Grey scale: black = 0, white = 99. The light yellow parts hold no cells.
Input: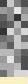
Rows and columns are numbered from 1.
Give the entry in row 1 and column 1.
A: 26
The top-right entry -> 31
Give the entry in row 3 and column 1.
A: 37
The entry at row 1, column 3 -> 49
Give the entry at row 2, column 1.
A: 60
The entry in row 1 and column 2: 78
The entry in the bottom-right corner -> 83

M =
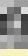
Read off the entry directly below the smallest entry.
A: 33
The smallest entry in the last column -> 23
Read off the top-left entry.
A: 73
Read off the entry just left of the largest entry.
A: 39
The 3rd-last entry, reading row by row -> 67
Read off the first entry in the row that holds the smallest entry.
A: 17
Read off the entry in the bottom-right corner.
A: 51
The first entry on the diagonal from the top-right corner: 61

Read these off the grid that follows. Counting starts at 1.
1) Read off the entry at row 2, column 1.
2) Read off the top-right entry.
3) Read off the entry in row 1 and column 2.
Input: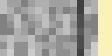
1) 74
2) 68
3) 62

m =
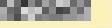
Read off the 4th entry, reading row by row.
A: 20
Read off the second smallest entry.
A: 26
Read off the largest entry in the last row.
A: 79
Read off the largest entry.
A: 85
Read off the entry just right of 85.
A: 73
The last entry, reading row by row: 68
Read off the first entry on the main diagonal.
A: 36
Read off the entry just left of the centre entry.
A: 79
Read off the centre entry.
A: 36
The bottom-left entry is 63
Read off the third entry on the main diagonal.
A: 31
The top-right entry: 42

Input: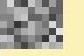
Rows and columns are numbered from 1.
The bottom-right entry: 71
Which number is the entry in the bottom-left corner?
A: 56
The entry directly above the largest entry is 45
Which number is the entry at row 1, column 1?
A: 56
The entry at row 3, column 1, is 51
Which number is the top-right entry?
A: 39
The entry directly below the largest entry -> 27
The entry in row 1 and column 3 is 39
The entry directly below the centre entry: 71
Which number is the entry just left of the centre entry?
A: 39
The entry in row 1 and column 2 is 83
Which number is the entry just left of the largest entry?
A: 27
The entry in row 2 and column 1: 56

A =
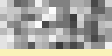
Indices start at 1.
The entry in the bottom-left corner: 88
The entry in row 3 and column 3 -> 67
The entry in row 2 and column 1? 82
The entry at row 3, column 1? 67
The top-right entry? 82
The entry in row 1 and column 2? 72
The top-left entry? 88
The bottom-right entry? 93
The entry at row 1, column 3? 39
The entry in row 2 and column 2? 77
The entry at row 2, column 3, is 77

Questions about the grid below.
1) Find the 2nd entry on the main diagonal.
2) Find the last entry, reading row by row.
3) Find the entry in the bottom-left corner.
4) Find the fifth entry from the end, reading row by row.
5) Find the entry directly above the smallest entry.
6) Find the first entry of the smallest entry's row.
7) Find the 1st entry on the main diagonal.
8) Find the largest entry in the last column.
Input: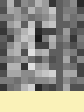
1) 65
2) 31
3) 21
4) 26
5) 16
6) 37
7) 37
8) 54

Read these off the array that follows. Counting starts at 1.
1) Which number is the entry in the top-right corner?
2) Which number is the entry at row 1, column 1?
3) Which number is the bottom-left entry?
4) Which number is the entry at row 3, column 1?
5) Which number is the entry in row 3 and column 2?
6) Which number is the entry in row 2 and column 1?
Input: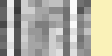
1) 39
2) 33
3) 33
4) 39
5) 86
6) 39

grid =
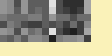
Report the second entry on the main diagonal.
53
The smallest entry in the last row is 12
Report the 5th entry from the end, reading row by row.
48
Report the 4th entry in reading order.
58
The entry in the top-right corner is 64
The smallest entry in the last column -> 24
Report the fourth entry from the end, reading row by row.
53
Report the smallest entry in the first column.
30
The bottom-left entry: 42
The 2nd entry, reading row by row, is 53
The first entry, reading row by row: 58
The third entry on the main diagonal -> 42

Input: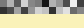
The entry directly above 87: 30
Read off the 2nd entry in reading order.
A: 69
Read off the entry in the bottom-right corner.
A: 52
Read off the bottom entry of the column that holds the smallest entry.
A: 75
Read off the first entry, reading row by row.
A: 47
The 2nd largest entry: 87
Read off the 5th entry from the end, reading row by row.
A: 19
